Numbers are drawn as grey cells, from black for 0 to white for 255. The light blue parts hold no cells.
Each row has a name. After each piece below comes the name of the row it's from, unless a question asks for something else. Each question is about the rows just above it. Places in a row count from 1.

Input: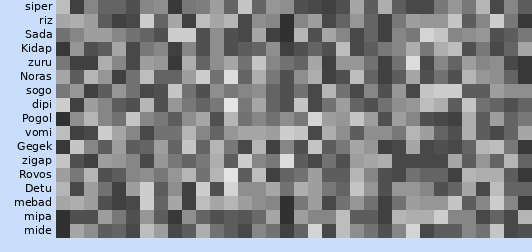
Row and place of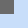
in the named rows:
mipa, 15
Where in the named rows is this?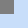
siper, 11
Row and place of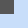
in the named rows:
mipa, 14

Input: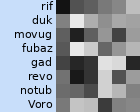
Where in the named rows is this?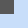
fubaz, 1
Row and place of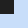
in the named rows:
movug, 2
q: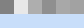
duk

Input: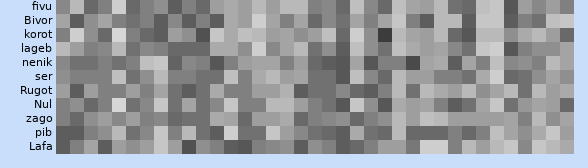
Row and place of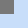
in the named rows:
Lafa, 26
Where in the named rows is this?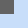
nenik, 9
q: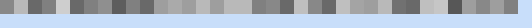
fivu
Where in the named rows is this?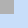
Rugot, 17
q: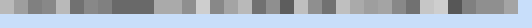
lageb
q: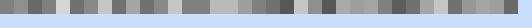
Nul
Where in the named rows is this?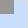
Nul, 34

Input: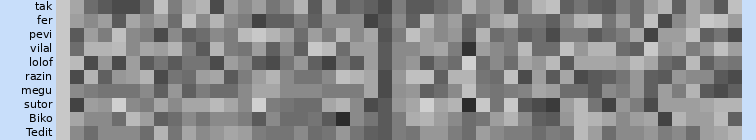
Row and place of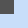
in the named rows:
pevi, 24
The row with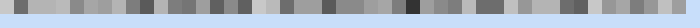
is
vilal
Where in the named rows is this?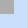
Biko, 26
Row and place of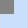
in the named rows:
megu, 34
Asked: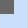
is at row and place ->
fer, 30
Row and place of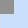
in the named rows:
megu, 25

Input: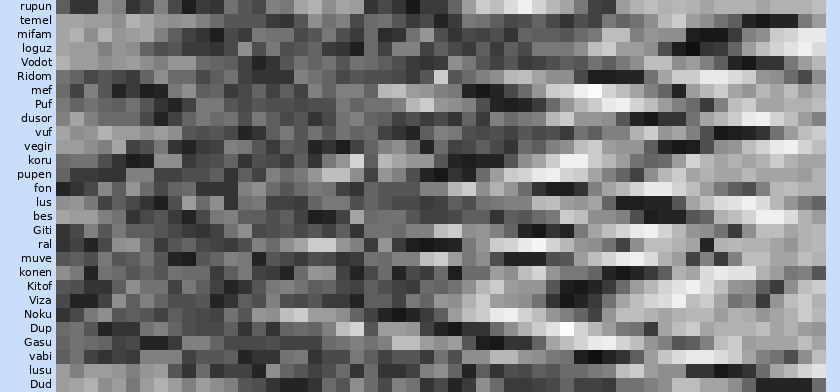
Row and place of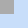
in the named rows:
Noku, 50
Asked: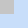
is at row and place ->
vabi, 44
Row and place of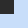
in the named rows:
mifam, 24
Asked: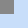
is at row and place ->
fon, 4
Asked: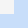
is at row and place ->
ral, 35

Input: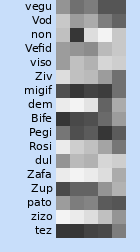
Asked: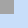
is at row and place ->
Rosi, 4
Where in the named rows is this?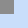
Vefid, 3
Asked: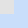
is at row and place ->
dem, 3
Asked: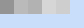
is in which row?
dul
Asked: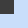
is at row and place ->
migif, 4
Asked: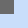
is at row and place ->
Bife, 4
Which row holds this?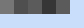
Pegi

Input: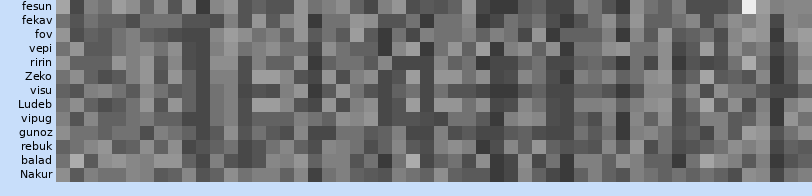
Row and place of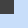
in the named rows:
Nakur, 19
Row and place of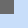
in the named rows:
ririn, 39
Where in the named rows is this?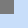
vipug, 7

